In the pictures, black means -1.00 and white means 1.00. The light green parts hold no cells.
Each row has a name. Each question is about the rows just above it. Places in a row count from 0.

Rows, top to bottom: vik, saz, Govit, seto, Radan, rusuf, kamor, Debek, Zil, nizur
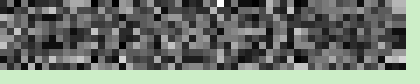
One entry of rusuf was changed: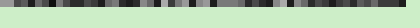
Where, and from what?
25, [-0.18]
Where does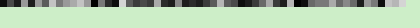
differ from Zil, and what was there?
27, [-0.77]

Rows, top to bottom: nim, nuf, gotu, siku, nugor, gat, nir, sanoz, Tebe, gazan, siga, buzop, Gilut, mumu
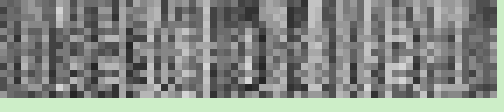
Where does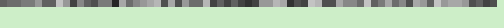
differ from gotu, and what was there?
16, [-0.61]
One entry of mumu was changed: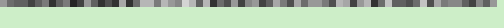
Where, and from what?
34, [-0.38]
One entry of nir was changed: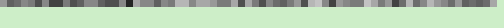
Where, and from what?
12, [0.19]
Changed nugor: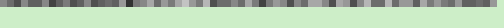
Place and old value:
34, [-0.25]

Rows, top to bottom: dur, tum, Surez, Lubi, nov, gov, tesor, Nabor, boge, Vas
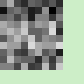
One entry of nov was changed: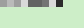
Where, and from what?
3, [0.57]
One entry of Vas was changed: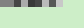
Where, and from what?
7, [-0.45]

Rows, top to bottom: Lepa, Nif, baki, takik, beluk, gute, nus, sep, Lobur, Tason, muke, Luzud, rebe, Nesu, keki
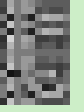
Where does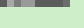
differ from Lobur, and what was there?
7, [-0.15]
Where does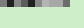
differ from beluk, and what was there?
2, [-0.03]
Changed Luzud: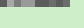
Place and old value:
3, [0.07]

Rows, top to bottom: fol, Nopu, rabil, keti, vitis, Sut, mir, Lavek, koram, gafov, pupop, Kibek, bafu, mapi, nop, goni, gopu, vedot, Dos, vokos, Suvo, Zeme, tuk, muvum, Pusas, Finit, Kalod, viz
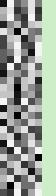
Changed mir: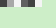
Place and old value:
3, [-0.38]
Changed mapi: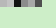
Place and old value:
0, [0.54]
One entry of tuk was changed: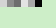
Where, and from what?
1, [-0.03]
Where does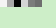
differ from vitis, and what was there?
0, [0.78]
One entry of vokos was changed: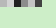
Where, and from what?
3, [-0.03]
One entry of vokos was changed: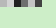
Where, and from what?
3, [-0.03]
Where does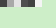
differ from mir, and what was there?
2, [0.91]

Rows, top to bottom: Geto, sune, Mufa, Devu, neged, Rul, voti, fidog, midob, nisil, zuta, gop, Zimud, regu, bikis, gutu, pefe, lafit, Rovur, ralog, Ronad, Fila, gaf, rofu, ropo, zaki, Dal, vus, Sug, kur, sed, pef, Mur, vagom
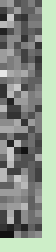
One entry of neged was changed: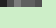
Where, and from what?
3, [-0.37]
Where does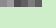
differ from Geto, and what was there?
5, [-0.37]
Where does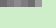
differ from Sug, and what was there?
4, [-0.25]
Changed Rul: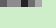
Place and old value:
3, [-0.60]
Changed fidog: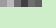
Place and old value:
1, [0.33]
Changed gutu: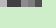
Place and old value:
5, [-0.49]
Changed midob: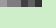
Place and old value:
2, [0.10]

